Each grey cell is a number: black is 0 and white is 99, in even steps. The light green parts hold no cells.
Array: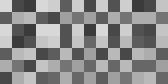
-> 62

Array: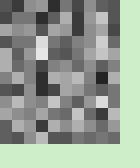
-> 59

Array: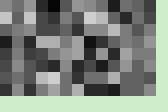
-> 33

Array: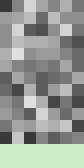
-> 27

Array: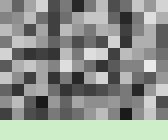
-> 30

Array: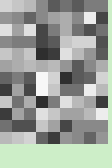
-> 53
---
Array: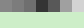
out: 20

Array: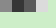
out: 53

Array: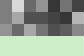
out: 45

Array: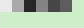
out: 15

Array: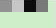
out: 56

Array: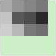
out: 80

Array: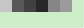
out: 25
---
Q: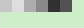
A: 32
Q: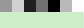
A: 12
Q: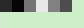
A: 16
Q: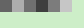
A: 39
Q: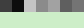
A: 24
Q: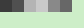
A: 31
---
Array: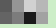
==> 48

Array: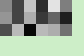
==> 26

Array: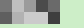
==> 69

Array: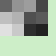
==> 69

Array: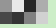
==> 20

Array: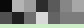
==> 12
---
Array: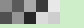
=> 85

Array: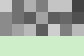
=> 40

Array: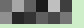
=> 28

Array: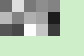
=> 63

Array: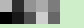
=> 80

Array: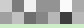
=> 24
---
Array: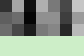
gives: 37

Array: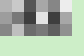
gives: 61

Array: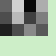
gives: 30

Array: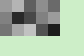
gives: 50

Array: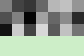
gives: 31

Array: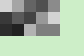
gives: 22
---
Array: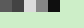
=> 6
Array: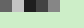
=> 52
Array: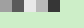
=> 21
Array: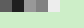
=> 92
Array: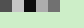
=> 44
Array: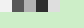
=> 86
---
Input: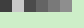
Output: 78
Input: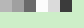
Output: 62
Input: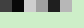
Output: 3
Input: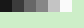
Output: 23
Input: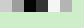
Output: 61
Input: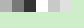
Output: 47
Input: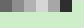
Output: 55
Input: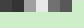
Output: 20
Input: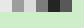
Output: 61
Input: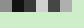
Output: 7
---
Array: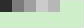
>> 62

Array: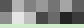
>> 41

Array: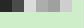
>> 67

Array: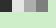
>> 89

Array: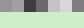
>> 76

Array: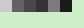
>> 20

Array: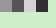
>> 33
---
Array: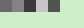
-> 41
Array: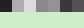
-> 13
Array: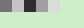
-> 45
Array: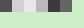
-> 31
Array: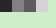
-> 15
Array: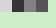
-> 83
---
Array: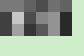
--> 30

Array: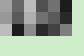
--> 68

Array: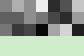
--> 55

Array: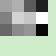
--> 77

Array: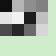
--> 11

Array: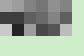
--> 37

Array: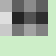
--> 32

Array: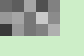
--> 46
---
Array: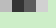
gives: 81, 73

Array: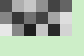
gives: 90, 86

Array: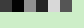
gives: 84, 56

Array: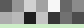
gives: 96, 81

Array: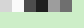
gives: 97, 83

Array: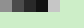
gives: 77, 56

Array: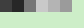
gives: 78, 70

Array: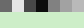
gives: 89, 72
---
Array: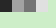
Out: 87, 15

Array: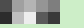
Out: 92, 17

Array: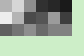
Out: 92, 10

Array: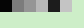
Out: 76, 2

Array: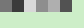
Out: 84, 23

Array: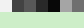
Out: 94, 3

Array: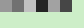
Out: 75, 14
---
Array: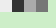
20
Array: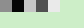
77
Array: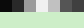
75
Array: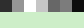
40
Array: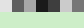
24
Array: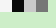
4
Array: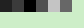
31
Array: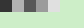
34
